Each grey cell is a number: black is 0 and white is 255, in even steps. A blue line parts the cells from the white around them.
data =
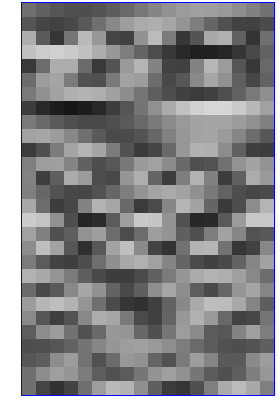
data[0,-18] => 111
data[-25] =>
[192, 204, 208, 202, 192, 173, 151, 126, 100, 76, 56, 40, 32, 33, 38, 53, 73, 98]
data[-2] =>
[111, 141, 159, 150, 124, 94, 81, 91, 118, 147, 159, 145, 118, 91, 80, 95, 126, 151]
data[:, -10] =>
[119, 170, 146, 100, 181, 156, 117, 116, 104, 83, 58, 154, 174, 147, 59, 201, 108, 138, 176, 74, 95, 48, 74, 103, 160, 146, 118, 143]
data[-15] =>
[128, 103, 82, 71, 70, 82, 102, 126, 147, 164, 170, 162, 144, 121, 98, 78, 71, 74]
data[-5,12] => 138
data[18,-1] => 162
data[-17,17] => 147
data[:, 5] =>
[83, 112, 152, 173, 57, 79, 174, 40, 73, 90, 165, 78, 77, 82, 179, 43, 158, 88, 110, 73, 146, 111, 173, 105, 134, 81, 94, 157]
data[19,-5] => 178
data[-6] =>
[138, 86, 62, 83, 136, 173, 166, 122, 74, 64, 100, 152, 176, 154, 104, 66, 71, 117]
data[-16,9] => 101
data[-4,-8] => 142
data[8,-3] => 156
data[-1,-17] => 68
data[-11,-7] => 113
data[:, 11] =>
[155, 148, 54, 40, 65, 87, 65, 193, 153, 151, 151, 105, 125, 162, 181, 82, 95, 113, 100, 150, 141, 137, 152, 157, 125, 122, 145, 53]
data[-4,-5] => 91
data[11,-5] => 83
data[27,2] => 50
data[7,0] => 60
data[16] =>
[161, 128, 80, 94, 147, 158, 109, 76, 108, 158, 148, 95, 79, 125, 162, 134, 83, 88]
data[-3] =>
[86, 93, 141, 156, 115, 81, 107, 152, 146, 100, 81, 122, 157, 133, 89, 90, 138, 156]
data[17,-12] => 163
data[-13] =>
[203, 195, 144, 78, 37, 43, 91, 158, 201, 197, 148, 82, 39, 41, 89, 155, 200, 200]
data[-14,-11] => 104
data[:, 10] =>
[146, 166, 123, 56, 66, 73, 77, 171, 138, 128, 105, 139, 61, 170, 135, 148, 148, 51, 133, 123, 166, 99, 100, 118, 142, 81, 159, 59]
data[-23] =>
[108, 156, 164, 123, 81, 79, 122, 162, 156, 109, 73, 87, 137, 166, 145, 95, 71, 99]
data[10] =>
[59, 80, 123, 164, 181, 165, 124, 82, 58, 69, 105, 151, 177, 175, 141, 96, 63, 61]
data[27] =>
[112, 68, 50, 67, 111, 157, 185, 180, 143, 95, 59, 53, 80, 127, 171, 187, 169, 127]
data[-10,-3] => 99
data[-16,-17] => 62
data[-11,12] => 179

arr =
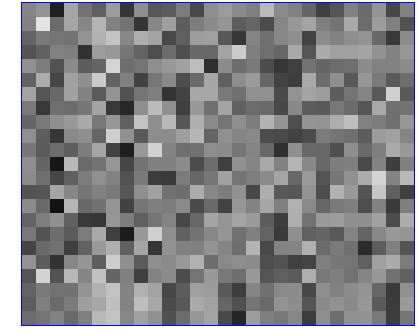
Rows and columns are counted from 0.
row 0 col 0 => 133
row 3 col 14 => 163
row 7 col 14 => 163
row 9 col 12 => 181
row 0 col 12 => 72
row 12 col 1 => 111
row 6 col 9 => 126
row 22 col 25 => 121
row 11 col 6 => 150
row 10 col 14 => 140
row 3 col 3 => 126
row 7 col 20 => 93
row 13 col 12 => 172
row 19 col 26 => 113
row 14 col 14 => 67
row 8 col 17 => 179
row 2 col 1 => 122
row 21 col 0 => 93
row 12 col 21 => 84
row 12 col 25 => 211
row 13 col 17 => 174
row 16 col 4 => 123
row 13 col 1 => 85
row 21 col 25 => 91
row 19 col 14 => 120
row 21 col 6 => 191
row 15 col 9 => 117
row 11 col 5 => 115
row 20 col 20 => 71
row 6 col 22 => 93
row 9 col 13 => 100
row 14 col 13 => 105
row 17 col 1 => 105
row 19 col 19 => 90
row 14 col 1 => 105
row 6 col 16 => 145
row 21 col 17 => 106
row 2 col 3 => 115
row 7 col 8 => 142
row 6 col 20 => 163

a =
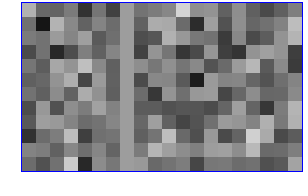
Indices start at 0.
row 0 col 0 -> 177
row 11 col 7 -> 157
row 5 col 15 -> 134
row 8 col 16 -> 131
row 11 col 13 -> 119
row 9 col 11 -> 105
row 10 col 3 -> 135
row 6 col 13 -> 155
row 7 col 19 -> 180
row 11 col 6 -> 119
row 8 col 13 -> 112
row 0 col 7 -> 157
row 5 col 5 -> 154
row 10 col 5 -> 134
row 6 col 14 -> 70
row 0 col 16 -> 96
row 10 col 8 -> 123
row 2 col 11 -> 152
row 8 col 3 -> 132
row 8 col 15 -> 149
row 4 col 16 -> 183
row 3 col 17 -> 160
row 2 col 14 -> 59
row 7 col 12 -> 85
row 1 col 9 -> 172
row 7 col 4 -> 124
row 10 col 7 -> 157
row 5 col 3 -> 174
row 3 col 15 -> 52
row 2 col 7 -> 157
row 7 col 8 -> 92
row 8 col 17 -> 176
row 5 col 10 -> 134
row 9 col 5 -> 112
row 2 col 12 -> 120
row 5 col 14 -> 132
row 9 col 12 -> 79
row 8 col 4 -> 108
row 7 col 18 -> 124

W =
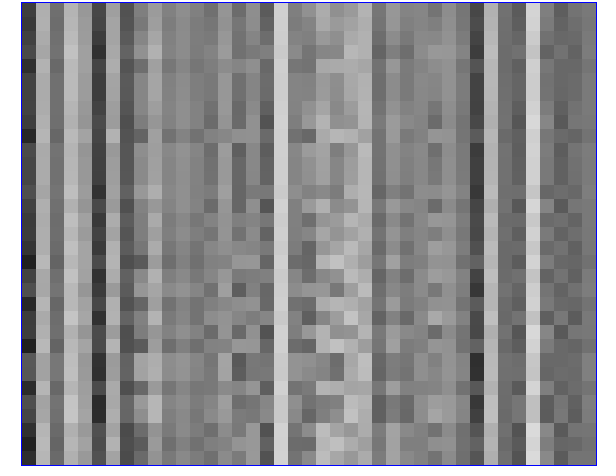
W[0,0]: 62
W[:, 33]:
[177, 179, 183, 188, 182, 183, 182, 179, 175, 182, 178, 179, 180, 186, 175, 186, 180, 187, 181, 189, 181, 181, 191, 175, 181, 185, 186, 178, 190, 191, 175, 180, 175]
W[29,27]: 104
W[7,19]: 131
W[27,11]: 134
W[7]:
[67, 172, 112, 181, 152, 67, 158, 85, 134, 158, 132, 143, 130, 113, 152, 105, 138, 96, 207, 131, 145, 165, 137, 156, 181, 115, 146, 130, 135, 118, 142, 121, 66, 179, 113, 94, 209, 124, 96, 114, 122]
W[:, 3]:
[180, 182, 186, 193, 185, 186, 186, 181, 177, 185, 180, 182, 183, 190, 177, 190, 183, 191, 183, 193, 184, 184, 196, 177, 184, 189, 191, 181, 196, 197, 176, 182, 176]
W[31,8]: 91
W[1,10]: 125
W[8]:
[61, 176, 111, 177, 149, 75, 156, 79, 125, 150, 130, 143, 130, 107, 148, 106, 145, 83, 209, 126, 152, 179, 144, 147, 180, 122, 155, 137, 132, 107, 139, 116, 72, 175, 114, 86, 216, 134, 89, 118, 120]
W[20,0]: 79
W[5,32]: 67
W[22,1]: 170
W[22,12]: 115
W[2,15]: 114
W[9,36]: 207
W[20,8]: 150
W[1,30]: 143
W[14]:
[65, 175, 112, 177, 149, 73, 154, 80, 130, 152, 132, 144, 131, 107, 150, 102, 143, 85, 209, 128, 154, 176, 139, 147, 182, 120, 153, 136, 133, 107, 139, 117, 69, 175, 114, 88, 214, 132, 90, 118, 121]
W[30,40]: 117
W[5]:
[66, 171, 112, 186, 156, 61, 164, 90, 134, 165, 129, 140, 126, 121, 151, 112, 133, 108, 205, 132, 130, 154, 142, 168, 177, 110, 140, 122, 137, 134, 146, 124, 67, 183, 110, 101, 204, 114, 104, 107, 122]
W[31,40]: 113
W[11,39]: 113
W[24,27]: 124
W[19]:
[66, 168, 111, 193, 162, 50, 172, 97, 137, 177, 127, 137, 120, 134, 151, 122, 125, 128, 202, 134, 109, 136, 145, 186, 173, 101, 130, 109, 139, 157, 152, 130, 67, 189, 107, 112, 195, 99, 115, 97, 123]
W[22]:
[60, 170, 109, 196, 166, 49, 178, 99, 129, 179, 122, 134, 115, 141, 147, 134, 125, 134, 201, 130, 95, 134, 157, 195, 167, 99, 130, 105, 138, 169, 154, 130, 73, 191, 105, 115, 193, 95, 120, 92, 121]
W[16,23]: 162
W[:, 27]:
[132, 128, 121, 110, 123, 122, 122, 130, 137, 122, 131, 128, 127, 115, 136, 115, 127, 113, 125, 109, 125, 123, 105, 137, 124, 118, 115, 129, 106, 104, 137, 127, 137]
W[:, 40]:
[121, 119, 122, 124, 117, 122, 122, 122, 120, 115, 124, 123, 123, 126, 121, 121, 120, 119, 113, 123, 125, 115, 121, 120, 113, 128, 128, 116, 126, 124, 117, 113, 116]
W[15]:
[59, 172, 109, 190, 161, 57, 172, 92, 126, 170, 124, 136, 119, 131, 147, 127, 132, 119, 204, 128, 111, 149, 155, 181, 170, 106, 138, 115, 136, 151, 149, 125, 74, 186, 107, 106, 200, 107, 111, 100, 121]
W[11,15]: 103
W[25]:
[88, 162, 119, 189, 152, 50, 155, 98, 163, 173, 141, 148, 134, 118, 164, 89, 120, 116, 202, 147, 144, 135, 109, 167, 190, 103, 125, 118, 143, 129, 147, 132, 47, 185, 113, 109, 198, 105, 105, 108, 128]
